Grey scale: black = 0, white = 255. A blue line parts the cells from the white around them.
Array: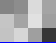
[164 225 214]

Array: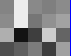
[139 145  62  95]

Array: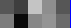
[ 86 148]

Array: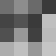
[ 58  58 152 173]

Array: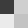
[207 235]

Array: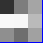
[165 247 143]

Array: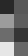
[ 88 156]
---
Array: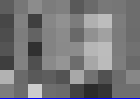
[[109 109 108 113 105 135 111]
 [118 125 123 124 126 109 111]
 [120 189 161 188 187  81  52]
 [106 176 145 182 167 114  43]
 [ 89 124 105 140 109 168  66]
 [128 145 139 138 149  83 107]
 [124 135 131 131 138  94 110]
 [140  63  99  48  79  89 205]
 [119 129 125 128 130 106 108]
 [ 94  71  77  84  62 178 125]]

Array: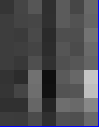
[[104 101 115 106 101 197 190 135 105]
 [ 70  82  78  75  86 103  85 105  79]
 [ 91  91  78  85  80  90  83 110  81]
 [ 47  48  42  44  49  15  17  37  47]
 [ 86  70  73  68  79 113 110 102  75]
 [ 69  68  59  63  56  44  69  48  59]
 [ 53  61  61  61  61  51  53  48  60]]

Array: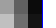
[[ 11  20]
 [ 96 110]
 [159 192]]

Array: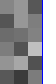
[[ 87 126 130 192  81 124]
 [151 151 113  83 167  59]
 [134  85 108 125 148  88]]

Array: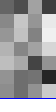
[[ 62 233 240 214 147  37 202]
 [162 149 130 162  68 115 146]
 [ 78 198 193 134 169 110 110]
 [101 136 150 179 190 147 141]]

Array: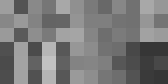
[[151 116 155  54  72  54]
 [168 150 162  54  60  58]
 [113 113 116  72  76  83]
 [135 115 123 110  87 110]
 [104 127 110 114 127 118]
 [122 127 133 140 133 142]
 [144 148 165 151 131 154]
 [168 101 163  88  97  87]
 [118 100 122 182 194 180]
 [137 131 142  75  98  81]
 [ 83 153  90 162 163 162]
 [158 135 154  80  75  77]]

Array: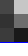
[[198 109  25]
 [ 70  50  59]]

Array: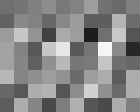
[[128 108  85  39 104 172 174 127]
 [106 180 200 138 111  92 106 173]
 [114  94 112 245 198 172 144  74]
 [158  93  29 117 122 158 209  86]
 [130 156 157  89 119 106 141 176]
 [120 136 170 231 184 145  85 125]
 [141 104  66 198 144 157 179  73]
 [128 130 147  87  95 143 174 133]
 [116 136 199 131 134 132  87 173]
 [112  98 155 162 162 183 104  92]]

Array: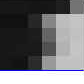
[[115 195 193 196 193]
 [ 30 189 184 178 193]
 [ 22 134 101  81 153]
 [ 21  39  29  25  44]
 [ 23  17  24  25  19]
 [ 22  17  23  24  22]]
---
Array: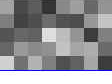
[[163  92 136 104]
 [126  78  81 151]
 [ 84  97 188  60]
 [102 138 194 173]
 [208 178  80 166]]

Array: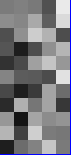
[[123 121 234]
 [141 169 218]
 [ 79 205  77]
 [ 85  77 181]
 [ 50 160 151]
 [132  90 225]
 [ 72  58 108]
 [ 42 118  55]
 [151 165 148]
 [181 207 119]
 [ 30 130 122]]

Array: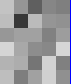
[[195  95 127]
 [189 187 145]
 [151 161 157]
 [213 141 214]
 [179 117 128]
 [190 161 144]]

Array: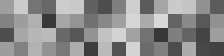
[[158 116 204  97 127  91 202 145]
 [130 176 166 113 160 171 100  88]
 [ 77 183 104 147 211 114 127  68]
 [157 178 120  61  83 108  77  71]]

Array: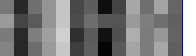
[[120 112 197  93  68 111 102]
 [154  90 198 110  84 126  97]
 [123 126 208  91  80 124  99]
 [131 109 200  94  89 125  95]]

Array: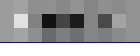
[[156 143 135 133 139]
 [156 129  68 133 163]
 [156 143 126 133 139]]

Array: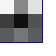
[[246 225]
 [ 61  82]
 [ 91  92]]

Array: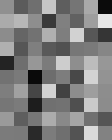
[[144 111  94 169]
 [171 142 128 158]
 [140 114 126  87]
 [176 127  81 122]
 [ 35 151 205 188]
 [114  10 125 211]
 [126  70  66 158]
 [118  29 114 202]
 [154 119 137 112]
 [123  41 111 218]]

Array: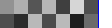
[[146  85  63  78]
 [ 78 185 186 107]]
